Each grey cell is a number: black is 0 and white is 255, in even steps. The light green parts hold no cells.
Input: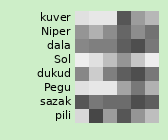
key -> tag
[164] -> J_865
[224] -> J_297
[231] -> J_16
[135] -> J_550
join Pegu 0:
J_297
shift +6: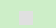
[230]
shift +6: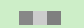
[141, 210, 133]
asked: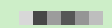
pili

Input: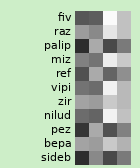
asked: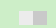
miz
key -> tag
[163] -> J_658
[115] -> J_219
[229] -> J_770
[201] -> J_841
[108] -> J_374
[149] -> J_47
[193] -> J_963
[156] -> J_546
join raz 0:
J_546
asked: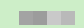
zir
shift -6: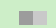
[150, 195]
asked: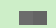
nilud
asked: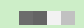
nilud

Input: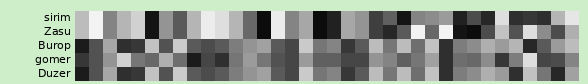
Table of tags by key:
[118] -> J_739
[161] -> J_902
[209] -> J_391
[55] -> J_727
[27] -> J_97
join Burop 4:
J_727
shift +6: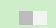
[194, 249]
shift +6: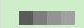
[ 96, 131, 154, 167]

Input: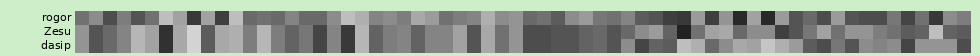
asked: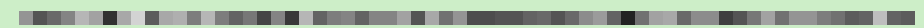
Zesu
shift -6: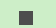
[71]
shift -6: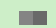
[126,  99]
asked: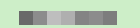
rogor
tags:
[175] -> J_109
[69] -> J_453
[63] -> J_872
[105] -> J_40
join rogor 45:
J_872
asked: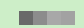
dasip
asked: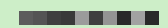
rogor

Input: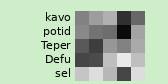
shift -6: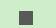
[83]
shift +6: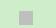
[197]
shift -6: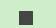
[63]
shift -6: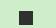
[42]
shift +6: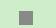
[143]

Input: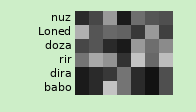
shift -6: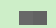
[98, 92]
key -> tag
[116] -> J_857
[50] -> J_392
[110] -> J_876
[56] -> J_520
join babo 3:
J_857
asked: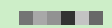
rir
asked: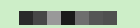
nuz
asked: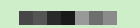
doza
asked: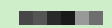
doza

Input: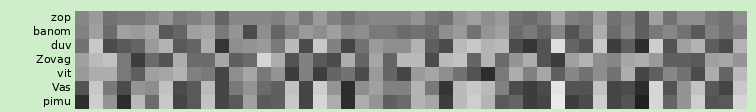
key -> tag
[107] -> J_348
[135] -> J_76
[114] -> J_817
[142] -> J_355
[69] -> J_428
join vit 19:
J_817
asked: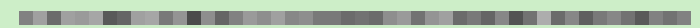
banom
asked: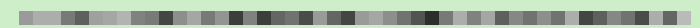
vit

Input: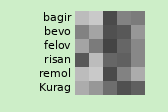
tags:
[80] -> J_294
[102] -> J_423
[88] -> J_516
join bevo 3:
J_516
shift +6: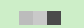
[194, 207,  80]
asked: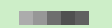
Kurag

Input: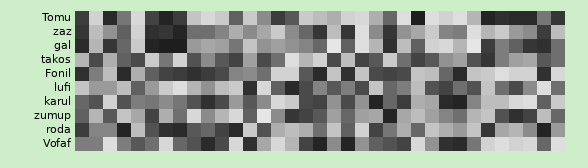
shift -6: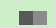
[ 82, 133]
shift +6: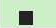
[42]
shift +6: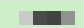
[208,  80,  73, 152]

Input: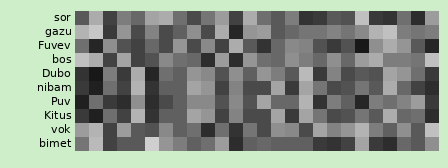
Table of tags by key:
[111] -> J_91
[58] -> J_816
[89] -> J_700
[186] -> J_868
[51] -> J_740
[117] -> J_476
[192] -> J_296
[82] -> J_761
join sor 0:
J_700
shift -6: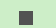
[76]
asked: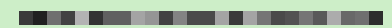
Kitus
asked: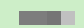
bos
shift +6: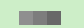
[149, 131, 110]
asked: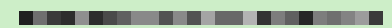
Puv

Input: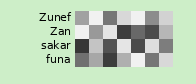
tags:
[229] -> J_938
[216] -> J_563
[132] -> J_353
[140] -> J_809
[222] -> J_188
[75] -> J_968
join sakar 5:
J_188
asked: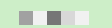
Zunef
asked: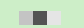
sakar
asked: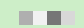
funa
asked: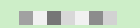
Zunef
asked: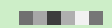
funa

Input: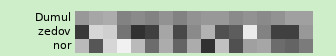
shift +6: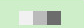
[247, 192, 114]
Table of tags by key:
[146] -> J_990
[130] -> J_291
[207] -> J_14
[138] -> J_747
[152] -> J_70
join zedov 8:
J_747
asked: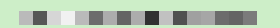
nor

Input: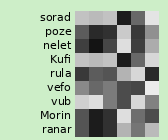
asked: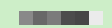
vefo
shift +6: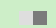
[228, 129]
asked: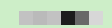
Kufi
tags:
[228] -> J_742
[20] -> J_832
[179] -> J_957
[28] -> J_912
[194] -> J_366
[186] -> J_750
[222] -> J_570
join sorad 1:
J_750
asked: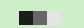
sorad

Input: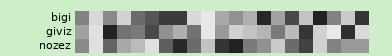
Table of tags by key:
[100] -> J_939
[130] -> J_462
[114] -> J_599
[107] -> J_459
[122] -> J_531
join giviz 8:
J_599
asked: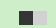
giviz

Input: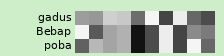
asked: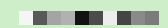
Bebap
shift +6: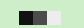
[ 24,  82, 243]
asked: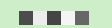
poba
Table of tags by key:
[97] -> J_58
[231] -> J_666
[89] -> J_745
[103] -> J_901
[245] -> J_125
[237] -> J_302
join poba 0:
J_58
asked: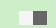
poba
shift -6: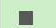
[83]

